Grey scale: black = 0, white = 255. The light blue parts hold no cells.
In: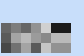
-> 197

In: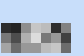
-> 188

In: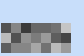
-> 114

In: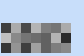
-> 97

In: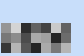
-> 170

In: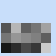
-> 74
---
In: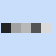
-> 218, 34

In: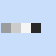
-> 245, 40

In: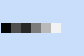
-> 242, 5

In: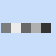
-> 235, 52

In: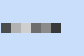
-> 207, 56

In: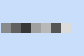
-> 220, 55

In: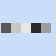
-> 231, 42

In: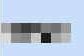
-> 216, 28

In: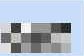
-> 243, 45
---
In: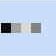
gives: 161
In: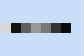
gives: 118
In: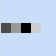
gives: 153
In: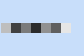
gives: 145
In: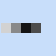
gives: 137
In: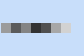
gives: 80
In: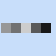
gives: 205
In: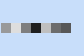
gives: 191
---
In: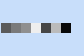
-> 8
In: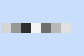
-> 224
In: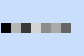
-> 101
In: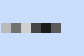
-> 91
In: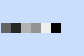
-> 4
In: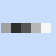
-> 247
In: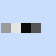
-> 85
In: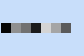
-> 90
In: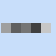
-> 199
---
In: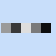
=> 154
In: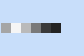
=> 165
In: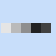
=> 229
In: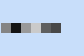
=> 132
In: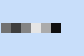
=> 113
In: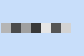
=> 181
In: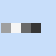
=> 159
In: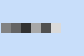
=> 130
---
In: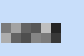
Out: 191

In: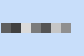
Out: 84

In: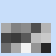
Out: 180

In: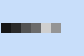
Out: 207

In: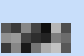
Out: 15

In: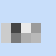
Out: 204

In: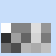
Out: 150

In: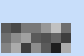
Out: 151
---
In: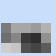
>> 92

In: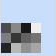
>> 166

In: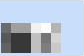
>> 201

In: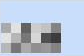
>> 131

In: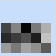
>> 91

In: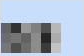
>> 195

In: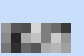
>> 161

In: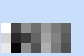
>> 82

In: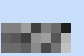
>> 193

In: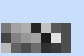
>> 78
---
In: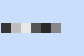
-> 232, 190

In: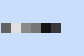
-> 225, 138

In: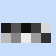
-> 234, 215

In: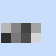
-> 213, 182

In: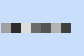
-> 221, 179

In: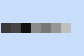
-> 191, 150

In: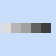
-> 221, 182
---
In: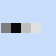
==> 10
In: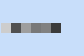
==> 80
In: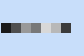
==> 79
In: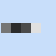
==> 44
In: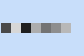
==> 215
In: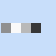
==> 249
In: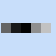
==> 25
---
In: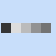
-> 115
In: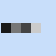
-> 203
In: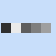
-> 159
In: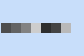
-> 185
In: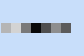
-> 91
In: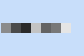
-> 229
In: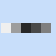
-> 127
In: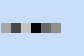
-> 143
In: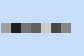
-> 136
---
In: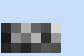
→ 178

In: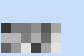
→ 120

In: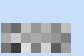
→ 191

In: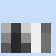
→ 206

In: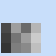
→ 106

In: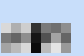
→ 206

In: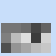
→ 108
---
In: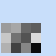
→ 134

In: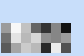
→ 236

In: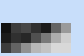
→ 216

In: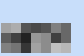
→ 192

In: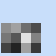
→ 161

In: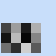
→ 207

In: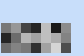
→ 213

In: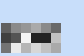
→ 194

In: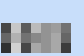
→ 168

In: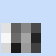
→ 155
